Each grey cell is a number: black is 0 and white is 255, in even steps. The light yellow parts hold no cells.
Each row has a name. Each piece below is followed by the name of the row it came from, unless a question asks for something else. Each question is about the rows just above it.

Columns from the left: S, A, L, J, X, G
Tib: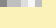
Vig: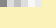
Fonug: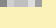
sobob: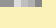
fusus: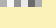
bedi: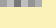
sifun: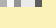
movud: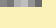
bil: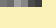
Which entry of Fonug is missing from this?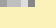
[207]
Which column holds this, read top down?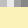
G
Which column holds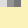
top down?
L
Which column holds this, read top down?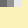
X

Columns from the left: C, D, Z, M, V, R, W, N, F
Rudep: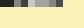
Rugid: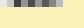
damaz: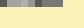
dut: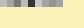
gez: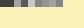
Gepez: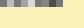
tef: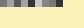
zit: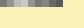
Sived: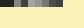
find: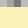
dut
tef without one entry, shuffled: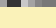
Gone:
[89]
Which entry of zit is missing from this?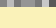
[104]
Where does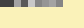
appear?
gez
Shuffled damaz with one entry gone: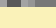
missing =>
[175]
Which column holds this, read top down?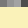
N

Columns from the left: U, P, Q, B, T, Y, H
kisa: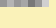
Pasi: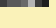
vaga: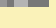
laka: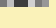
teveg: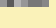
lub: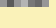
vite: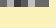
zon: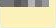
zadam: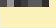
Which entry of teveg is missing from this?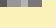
[135]
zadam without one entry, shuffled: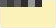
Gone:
[75]
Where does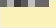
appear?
vite
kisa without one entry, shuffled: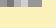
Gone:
[166]
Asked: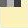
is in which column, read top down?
B
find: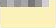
kisa

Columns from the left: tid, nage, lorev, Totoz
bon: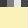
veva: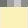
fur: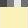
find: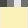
fur
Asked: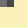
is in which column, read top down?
tid
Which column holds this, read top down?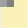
nage
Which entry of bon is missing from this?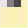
[60]

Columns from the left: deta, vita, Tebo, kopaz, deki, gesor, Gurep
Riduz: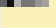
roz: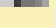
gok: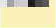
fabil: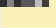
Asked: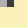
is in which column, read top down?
Tebo
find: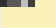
fabil
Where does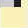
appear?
gok

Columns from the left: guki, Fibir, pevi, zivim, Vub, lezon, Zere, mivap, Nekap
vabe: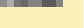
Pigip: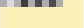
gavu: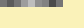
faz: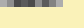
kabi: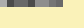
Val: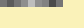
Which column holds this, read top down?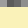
zivim
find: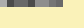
kabi
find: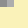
vabe
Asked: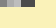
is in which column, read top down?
Vub
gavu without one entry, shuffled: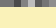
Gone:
[157]
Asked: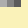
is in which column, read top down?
Zere

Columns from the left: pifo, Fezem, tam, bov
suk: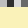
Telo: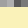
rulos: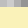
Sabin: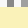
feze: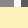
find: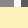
feze
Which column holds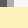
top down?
tam

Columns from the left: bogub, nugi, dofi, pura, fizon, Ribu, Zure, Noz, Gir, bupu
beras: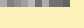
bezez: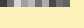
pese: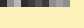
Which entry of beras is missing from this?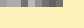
[129]
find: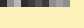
pese
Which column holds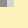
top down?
dofi
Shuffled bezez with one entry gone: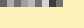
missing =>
[73]

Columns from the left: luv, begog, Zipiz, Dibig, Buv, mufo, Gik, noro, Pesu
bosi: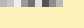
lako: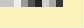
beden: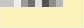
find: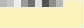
bosi
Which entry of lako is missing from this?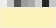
[53]
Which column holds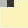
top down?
Pesu
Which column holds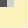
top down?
Gik

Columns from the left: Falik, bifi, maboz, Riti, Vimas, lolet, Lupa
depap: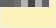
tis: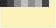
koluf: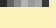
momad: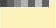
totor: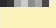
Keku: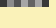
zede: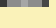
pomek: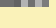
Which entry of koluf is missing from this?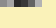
[154]
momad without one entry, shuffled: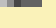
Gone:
[179]
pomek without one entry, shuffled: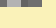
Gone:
[124]
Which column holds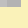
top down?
Riti
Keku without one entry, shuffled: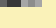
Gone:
[83]
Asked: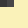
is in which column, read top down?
Lupa

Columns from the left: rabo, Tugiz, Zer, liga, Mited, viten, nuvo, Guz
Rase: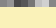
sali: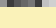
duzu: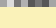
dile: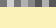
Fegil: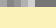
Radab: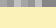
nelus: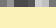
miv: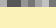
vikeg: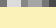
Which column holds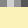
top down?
Mited
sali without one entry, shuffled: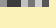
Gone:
[103]
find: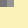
nelus
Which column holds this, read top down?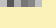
nuvo
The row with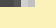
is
nelus
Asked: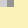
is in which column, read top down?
Mited

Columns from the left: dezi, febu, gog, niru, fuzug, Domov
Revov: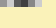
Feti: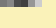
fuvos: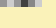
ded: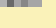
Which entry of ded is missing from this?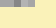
[105]
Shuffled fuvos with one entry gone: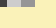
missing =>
[135]
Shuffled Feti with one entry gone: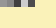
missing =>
[120]
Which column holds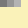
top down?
dezi
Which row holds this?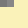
Feti
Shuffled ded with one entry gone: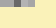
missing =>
[135]
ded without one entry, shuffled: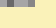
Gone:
[179]

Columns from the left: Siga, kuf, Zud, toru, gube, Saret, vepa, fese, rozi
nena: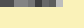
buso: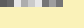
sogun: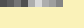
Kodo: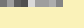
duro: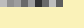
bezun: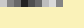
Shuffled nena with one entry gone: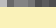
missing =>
[63]
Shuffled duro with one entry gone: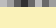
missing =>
[144]
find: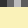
duro
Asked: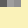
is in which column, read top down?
kuf
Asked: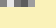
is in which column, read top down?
Zud

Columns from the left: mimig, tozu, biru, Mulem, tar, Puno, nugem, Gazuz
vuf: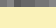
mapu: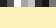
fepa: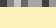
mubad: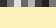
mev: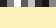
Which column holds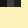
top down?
nugem
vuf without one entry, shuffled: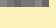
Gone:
[91]
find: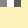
mev
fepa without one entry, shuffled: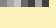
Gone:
[150]
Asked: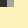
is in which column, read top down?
Puno

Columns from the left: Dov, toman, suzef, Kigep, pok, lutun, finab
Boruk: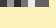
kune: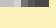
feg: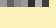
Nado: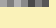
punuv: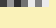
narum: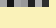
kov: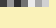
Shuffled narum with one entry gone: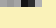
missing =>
[33]
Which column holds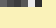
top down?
finab
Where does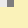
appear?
punuv
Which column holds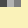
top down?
lutun

